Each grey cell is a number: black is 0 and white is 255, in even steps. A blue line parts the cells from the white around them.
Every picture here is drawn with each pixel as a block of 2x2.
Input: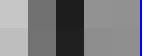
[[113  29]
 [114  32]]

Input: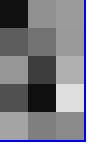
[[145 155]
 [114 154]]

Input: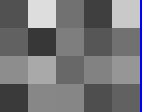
[[221 113]
 [ 55 126]]

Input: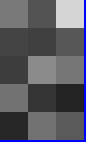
[[ 83 213]
 [ 64  87]]

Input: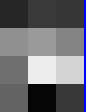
[[ 58  54]
 [154 132]]

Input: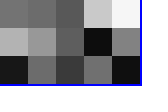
[[108  88]
 [152  94]]

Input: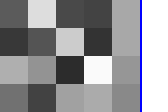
[[221  73]
 [ 84 204]]

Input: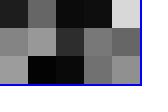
[[102  11]
 [152  45]]
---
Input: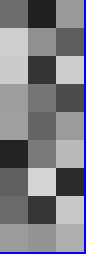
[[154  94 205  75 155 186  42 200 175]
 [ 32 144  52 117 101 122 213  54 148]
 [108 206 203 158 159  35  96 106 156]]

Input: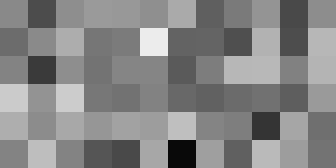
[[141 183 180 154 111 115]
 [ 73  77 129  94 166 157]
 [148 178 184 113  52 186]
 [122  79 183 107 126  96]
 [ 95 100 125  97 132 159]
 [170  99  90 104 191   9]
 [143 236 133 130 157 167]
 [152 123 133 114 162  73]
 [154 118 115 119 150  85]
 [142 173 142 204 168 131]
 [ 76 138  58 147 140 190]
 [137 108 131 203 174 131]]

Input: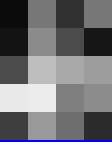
[[119  22 157 140  43]
 [ 49  76 169 127 110]
 [119 139 189 236 153]
 [ 11  19  75 233  62]]

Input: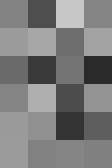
[[133 162  42 147  94 128]
 [199 110 116  76  51 133]
 [ 78 167  57 174 144 129]
 [131 155 106 132 154 155]]

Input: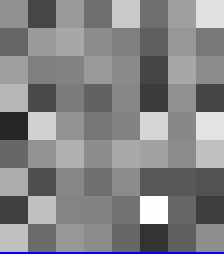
[[224 120 139  69 227 191  82  62 142]
 [159 151 167 144 136 139  88 103  95]
 [111  95  69  60 214 162  87 254  51]
 [202 127 138 135 130 169 139 114 103]
 [111 140 153  98 119 141 111 131 140]
 [153 167 130 124 147 176 134 132 151]
 [ 70 155 127  73 209 146  78 192 107]
 [145 102 158 182  38 103 172  63 192]]

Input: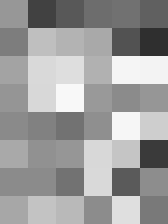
[[ 96  47 243 150 206  58 141 121]
 [113  82 245 139 246 197  90 223]
 [109 169 177 153 143 216 217 140]
 [ 88 179 222 248 114 150 114 185]
 [ 65 191 217 216 129 145 139 195]
 [151 125 163 149 138 169 139 167]]

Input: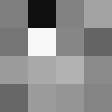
[[163 100 138 132]
 [130 134 178 149]
 [ 15 248 169 155]
 [126 117 155 103]]

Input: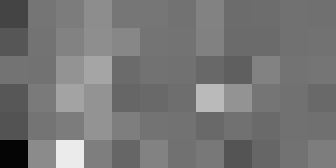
[[112 114 117 105 112 125]
 [113 113 115 113 113 114]
 [109 107 130 117 106 102]
 [108 107  95 147 113  84]
 [130 129 104 186 105 120]
 [114 115 113 110 114 113]
 [118 116 114 105 115 130]
 [118 135 107 102 126 102]
 [141 142 165 147 147 126]
 [124 130 147 163 124 235]
 [117 115 114 122 116 139]
 [ 68  86 115  87  83   5]]
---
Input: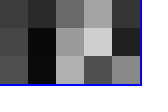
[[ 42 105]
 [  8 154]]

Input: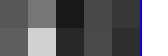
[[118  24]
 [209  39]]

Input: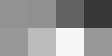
[[144  98]
 [188 247]]

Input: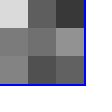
[[ 94  56]
 [112 146]]

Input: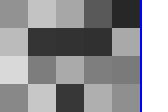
[[195 167]
 [ 52  50]]

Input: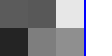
[[ 88 231]
 [126 143]]

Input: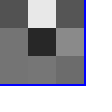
[[232  85]
 [ 39 138]]

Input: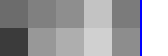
[[128 142]
 [152 174]]
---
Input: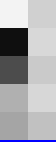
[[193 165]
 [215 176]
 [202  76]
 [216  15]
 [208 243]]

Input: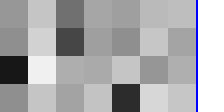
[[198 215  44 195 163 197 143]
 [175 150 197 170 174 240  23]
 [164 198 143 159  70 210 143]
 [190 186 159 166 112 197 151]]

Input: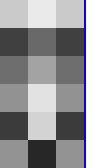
[[147  39 147]
 [ 59 211  59]
 [146 226 146]
 [110 163 110]
 [ 64 105  64]
 [202 234 202]]

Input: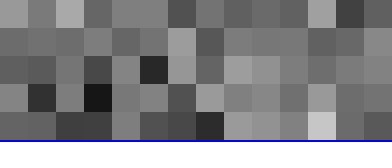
[[ 89 107 198 129 146 154  44  72  81 126  64  63  98 100]
 [115 109 153 112 135 128 154  81 130 120  22 125  49 132]
 [130 123 110 125 145 157 100 150  40 132  72 117  90  95]
 [136 104  97 120 119 124  87 156 115 102 125 109 113 108]
 [ 96  65 160  97 106  96 115  81 127 127 102 169 122 153]]

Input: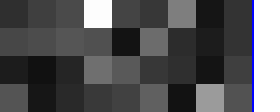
[[ 82 155  18  96  65  57  41  22  84]
 [ 63  20  47  55  89 111  37  17  28]
 [ 51  28  44 108  19  80  85  76  71]
 [ 51  21 126  55  68 253  74  63  47]]

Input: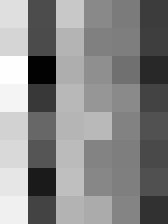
[[ 49 132 171 179  67 240]
 [ 80 127 135 191  26 230]
 [ 73 126 131 187  85 217]
 [ 81 130 185 181 103 210]
 [ 67 138 150 184  56 244]
 [ 40 112 143 174   2 254]
 [ 62 126 128 180  75 213]
 [ 60 123 137 200  76 223]]

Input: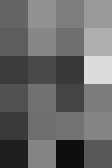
[[ 88  14 132  31]
 [132 116 110  57]
 [124  68 113  81]
 [220  56  73  60]
 [174 110 135  93]
 [153 125 146 101]]

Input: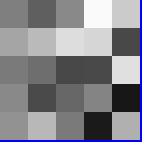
[[176  26 122 184 146]
 [ 23 132 103  74 137]
 [224  73  72 110 122]
 [ 72 214 221 186 165]
 [203 250 137  95 127]]

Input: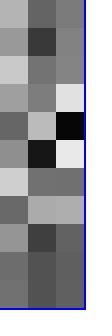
[[ 96  82 113]
 [ 95  82 109]
 [ 98  63 149]
 [174 171 105]
 [112 113 207]
 [233  22 143]
 [  6 187 102]
 [225 125 159]
 [132 115 201]
 [130  57 153]
 [123 100 180]]
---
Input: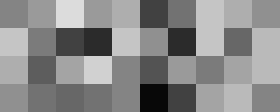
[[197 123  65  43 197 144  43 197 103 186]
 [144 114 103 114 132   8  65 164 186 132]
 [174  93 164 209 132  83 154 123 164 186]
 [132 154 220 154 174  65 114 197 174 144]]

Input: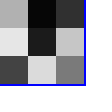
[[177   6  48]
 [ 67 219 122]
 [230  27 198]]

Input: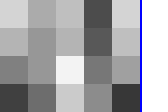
[[180 151 180  88 191]
 [212 171 191  76 212]
 [ 64 109 203 140  55]
 [128 151 243 119 160]]

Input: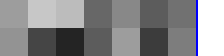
[[147  69  36  92 157  60 125]
 [157 199 188 103 136  92 113]]

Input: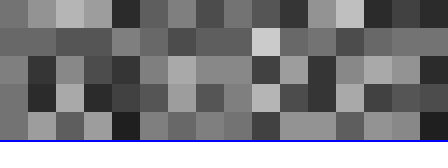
[[104 104  85  85 127 104  76  94  94 203 104 115  76 104 115 115]
 [115 157  94 157  31 127 104 127 115  65 147 147  94 147 136  31]
 [127  53 136  76  53 127 169 136 136  65 157  53 136 169 147  43]
 [115  43 169  43  65  85 157  85 127 181  76  53 169  65  85  76]
 [115 147 181 157  43  94 127  76 115  85  53 147 191  43  65  43]]

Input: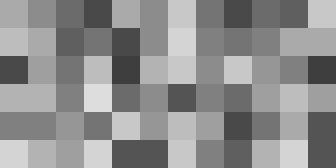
[[189 170  95 116  73 140 212 128 116 128 170 170]
 [170 140 107  73 170 140 200 116  73 107  95 200]
 [ 73 159 116 189  62 179 200 140 200 150 128  62]
 [179 179 128 221 107 140  84 128 107 159 189 159]
 [128 128 150 116 200 150 189 159  73 116 170  84]
 [212 179 159 212  84  84 200 128  95 179 212  84]]

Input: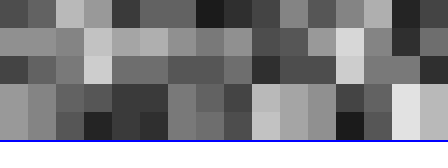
[[153 132  86  36  58  47 121 110  77 194 165 144  27  86 226 185]
 [153 132  98  86  58  58 121  98  68 185 165 144  68  98 226 185]
 [ 68  98 121 205 110 110  86  86 110  47  77  77 205 121 121  47]
 [144 144 132 194 165 175 144 121 144  77  86 153 215 132  47 110]
 [ 77  98 185 153  58  98  98  27  47  68 132  86 132 175  36  68]]

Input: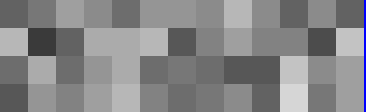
[[183  58  98 171 171 183  87 130 159 130 130  76 195]
 [109 171 109 149 171 109 119 109  87  87 195 139 159]
 [ 87 149 130 159 183 130 109 119 139  98 214 119 159]
 [ 98 119 159 139 109 149 149 139 183 139  98 139  98]]
